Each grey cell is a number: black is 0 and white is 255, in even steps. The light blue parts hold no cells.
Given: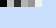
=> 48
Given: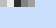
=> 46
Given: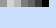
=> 184
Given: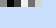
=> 61
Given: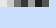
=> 115
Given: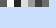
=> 38
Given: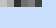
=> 48
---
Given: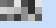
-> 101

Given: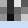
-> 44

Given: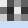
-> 82

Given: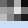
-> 68

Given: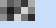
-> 93

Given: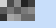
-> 76

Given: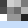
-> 207

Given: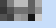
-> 128

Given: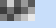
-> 206
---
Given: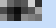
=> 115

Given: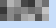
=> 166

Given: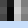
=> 125

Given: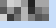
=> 102

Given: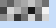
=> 212

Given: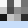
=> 46

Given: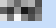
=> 133
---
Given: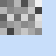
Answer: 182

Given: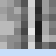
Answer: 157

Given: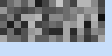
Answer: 150

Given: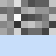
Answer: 108

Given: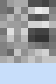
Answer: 117

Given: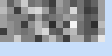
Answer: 186

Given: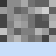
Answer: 155
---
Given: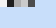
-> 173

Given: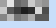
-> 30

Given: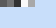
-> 50

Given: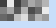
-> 180

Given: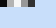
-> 246

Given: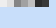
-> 161

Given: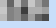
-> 61

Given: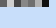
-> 135
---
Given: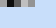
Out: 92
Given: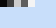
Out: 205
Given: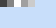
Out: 253
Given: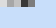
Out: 194
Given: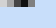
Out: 69
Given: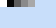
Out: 93
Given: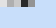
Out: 201
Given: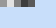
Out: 128
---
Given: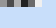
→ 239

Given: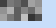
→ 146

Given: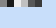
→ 58

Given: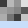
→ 223

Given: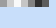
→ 92

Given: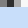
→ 248

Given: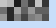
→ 53
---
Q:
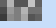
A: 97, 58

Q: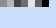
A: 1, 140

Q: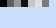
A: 123, 2

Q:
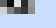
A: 153, 208

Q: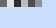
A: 145, 104

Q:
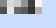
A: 246, 78

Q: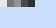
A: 47, 233

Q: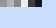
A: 23, 149

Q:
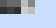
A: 133, 48
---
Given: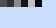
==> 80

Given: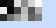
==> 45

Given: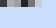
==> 61

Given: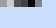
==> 159

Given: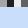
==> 165

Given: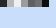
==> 39

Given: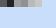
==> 90

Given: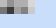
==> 117

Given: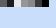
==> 95
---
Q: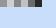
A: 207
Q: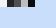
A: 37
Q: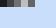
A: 68
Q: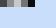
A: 142
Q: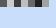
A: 204
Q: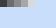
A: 109
